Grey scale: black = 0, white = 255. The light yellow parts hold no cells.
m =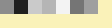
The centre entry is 181
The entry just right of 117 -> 159
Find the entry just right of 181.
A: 243

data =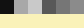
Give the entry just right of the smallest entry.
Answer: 168
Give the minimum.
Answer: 17

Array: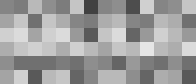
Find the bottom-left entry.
164
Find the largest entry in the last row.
208
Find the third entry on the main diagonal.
164
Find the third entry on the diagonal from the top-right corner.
208
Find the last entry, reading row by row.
89
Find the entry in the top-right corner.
197
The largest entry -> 229
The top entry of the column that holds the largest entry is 208
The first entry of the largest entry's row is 173
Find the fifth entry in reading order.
124
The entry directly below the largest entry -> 124
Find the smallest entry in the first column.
133
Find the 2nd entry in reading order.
124
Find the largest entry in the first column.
208
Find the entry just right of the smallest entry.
133
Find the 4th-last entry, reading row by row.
101
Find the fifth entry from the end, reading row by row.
142
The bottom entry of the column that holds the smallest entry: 133
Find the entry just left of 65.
197
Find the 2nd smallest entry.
77

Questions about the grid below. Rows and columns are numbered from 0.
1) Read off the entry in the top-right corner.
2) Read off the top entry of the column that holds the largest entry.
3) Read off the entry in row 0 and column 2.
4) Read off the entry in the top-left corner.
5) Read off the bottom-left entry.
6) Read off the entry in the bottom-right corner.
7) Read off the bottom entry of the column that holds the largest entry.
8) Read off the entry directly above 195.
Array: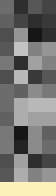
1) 68
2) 46
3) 87
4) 108
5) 87
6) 149
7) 173
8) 149

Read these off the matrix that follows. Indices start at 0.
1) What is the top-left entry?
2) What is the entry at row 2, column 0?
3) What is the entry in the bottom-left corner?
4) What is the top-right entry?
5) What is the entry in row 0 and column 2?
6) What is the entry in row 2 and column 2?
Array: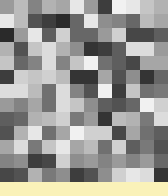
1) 154
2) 42
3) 71
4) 178
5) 131
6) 231

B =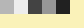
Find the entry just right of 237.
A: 67
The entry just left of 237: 182

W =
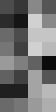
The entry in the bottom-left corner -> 106
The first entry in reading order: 76
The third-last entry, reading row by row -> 118
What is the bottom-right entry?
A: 174
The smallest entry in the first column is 31
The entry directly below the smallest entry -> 85
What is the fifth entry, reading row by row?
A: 43
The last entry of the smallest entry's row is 11
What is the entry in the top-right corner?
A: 85

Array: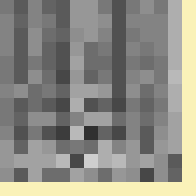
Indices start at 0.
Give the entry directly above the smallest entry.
162
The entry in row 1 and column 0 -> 131
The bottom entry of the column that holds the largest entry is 142
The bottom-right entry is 99
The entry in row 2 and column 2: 142
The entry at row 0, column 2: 131
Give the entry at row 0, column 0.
120
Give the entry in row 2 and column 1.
90
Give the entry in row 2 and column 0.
131
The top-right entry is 174
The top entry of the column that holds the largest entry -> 151
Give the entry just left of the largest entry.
71
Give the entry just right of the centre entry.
151
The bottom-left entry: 142
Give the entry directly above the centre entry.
99
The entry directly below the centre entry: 81
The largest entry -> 206
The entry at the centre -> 162
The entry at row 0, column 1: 90
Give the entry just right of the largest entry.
174
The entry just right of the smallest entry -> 99
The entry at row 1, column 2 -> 131
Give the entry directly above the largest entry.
109
